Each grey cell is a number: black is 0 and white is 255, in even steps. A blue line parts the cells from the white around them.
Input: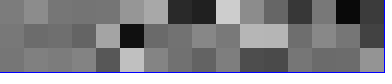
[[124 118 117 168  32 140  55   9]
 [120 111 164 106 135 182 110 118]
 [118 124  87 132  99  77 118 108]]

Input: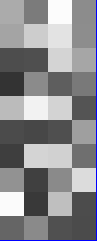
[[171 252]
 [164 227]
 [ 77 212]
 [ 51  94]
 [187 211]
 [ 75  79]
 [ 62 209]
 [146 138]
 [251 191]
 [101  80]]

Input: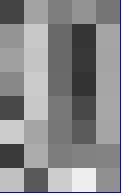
[[ 68 126 117]
 [148 105 165]
 [160 105 164]
 [136 106 166]
 [ 72 120 167]
 [204 119 165]
 [ 58 125 131]
 [193 205 144]]

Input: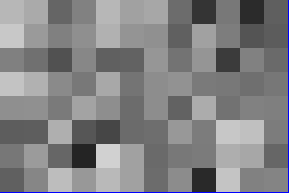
[[183 101 183 167  52  43]
 [200 128 177 144 161  84]
 [128  81  96 150 149 129]
 [195 138 168 141 122 111]
 [143 122 142 141 172 129]
 [ 93 175  70 110 124 192]
 [119 102 209 106 123 167]
 [ 96 189 185 108  41 129]]

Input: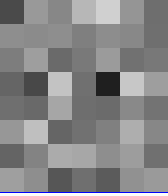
[[ 74 135 208 110]
 [142 142 141 111]
 [125 106 155 120]
 [101 195  31 158]
 [111 166 107 115]
 [151 101 128 135]
 [100 171 142 112]
 [159  86  91 154]]

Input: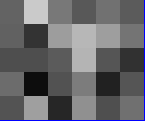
[[ 99 120 113]
 [ 97 157 158]
 [ 78  91  85]
 [108  82  33]
 [ 83  38  79]]

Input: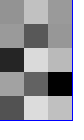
[[147 154]
 [154 151]
 [ 37 186]
 [162   1]
 [ 82 192]]

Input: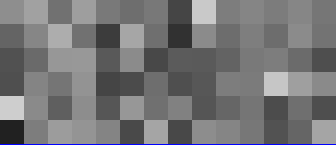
[[142 113 121 120 201 133 134]
 [100 173  60 111 139 126 139]
 [ 81 151  89  72  90 121 107]
 [ 79 117  69 110  87 123 159]
 [206  95  86 112  85 117 111]
 [ 33 156 132 165 141 119 101]]

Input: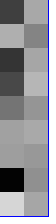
[[ 63]
 [175]
 [ 52]
 [ 72]
 [116]
 [161]
 [158]
 [  3]
 [214]]
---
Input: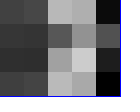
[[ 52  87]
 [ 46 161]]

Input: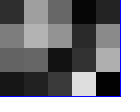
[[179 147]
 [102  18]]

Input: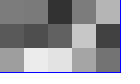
[[ 78  97]
 [236 227]]

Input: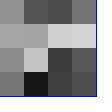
[[162 207]
 [195  60]]

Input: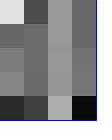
[[108 153]
 [108 150]]

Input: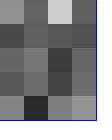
[[ 96  88]
 [119  61]]

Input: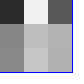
[[190 178]
 [198 177]]
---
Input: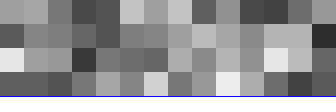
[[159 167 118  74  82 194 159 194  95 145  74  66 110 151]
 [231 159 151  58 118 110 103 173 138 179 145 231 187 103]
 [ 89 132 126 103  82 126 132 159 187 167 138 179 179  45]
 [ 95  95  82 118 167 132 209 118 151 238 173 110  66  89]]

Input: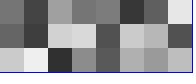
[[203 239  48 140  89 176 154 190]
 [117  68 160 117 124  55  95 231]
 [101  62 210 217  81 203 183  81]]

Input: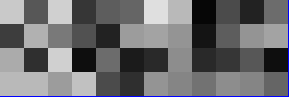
[[185 185 156 193  75  47 148 133 114 141 133 101]
 [ 61 177 121  81  34 156 163 148  20  93 148 163]
 [201  87 208  54  93 101 223 185   6  75  34 108]
 [171  47 208  14 108  27  41 141  41  54  87  14]]

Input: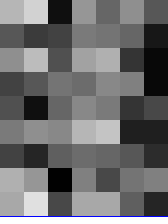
[[168 224  72 168 168  95  37]
 [182 210  15 150 102 143  87]
 [143 188  80 162 176  52   8]
 [176 150   1 128  72 116 128]
 [122 143 136 182 196  31  31]
 [ 66  87 116 108 136 128   8]
 [ 87  59  66 122 116 102  23]
 [ 66  37  95 108 102  87  44]
 [ 80  15 102 136 122  52  72]]

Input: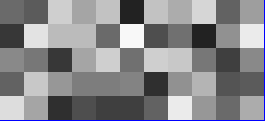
[[ 55 227 187 187 106 248  78 112  34 145 235]
 [ 98 200 151 125 125 131  47 145 180  84  91]
 [221 165  47  78  63  63  98 235 151 106 172]
 [137 119  55 165 207 112 207 200 119  63 137]
 [106  91 207 165 194  34 194 172 214  98 158]]

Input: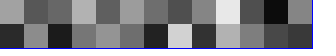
[[ 42 140  27 118 148 110  34 210  50 178 126  72  57]
 [162  87 103 178  95 156 110  79 133 232  79  12 133]]
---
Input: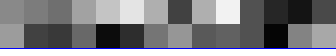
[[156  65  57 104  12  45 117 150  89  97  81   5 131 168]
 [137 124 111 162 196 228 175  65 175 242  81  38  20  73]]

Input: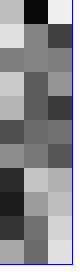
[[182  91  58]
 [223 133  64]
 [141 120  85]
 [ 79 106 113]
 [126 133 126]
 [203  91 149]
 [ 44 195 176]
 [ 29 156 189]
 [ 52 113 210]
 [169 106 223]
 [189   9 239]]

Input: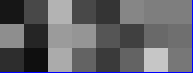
[[142  37 155 149  85  64 105 111]
 [ 45  15 171  99  58  99 198 119]
 [ 22  72 179  72  52 134 126 126]]

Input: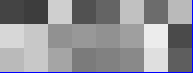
[[215 200 145 152 145 159 236  74]
 [186 200 165 123 129 137 223  94]
 [ 68  61 207  81 100 193 108 186]]

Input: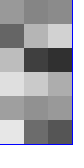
[[189  63  48]
 [231 108  85]
 [153 133 139]
 [159 145 153]
 [223 202 173]
 [101 181 210]]

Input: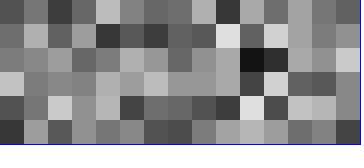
[[ 82 117  61 102 188 130 102 110 176  55 169 110 163 117  96]
 [ 55 157  88 144 117 136  82  75 124 163 182 157 110 130  68]
 [110 176  96 157  55  88  61  96  88 223  96 209 163 124 144]
 [194 124 136 130 176 157 188 150 150 169  68 209  96  88 136]
 [124 136 157 102 124 176 150 102 144 169  18  47 169 144 201]
 [ 82 117 201 144 182  68 110 102  82  61 223  75 194 182 136]]

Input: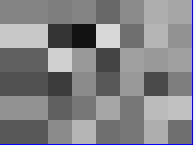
[[200 200  52  18 216 111 181 146]
 [ 81  81  60 139  88 153  74 126]
 [146 146  96 119 166 119 187 193]
 [132 132 126 132 104 139 174 166]
 [ 88  88 139 181 111 119 174 111]
 [ 96  96 208 153  68 160 153 160]]
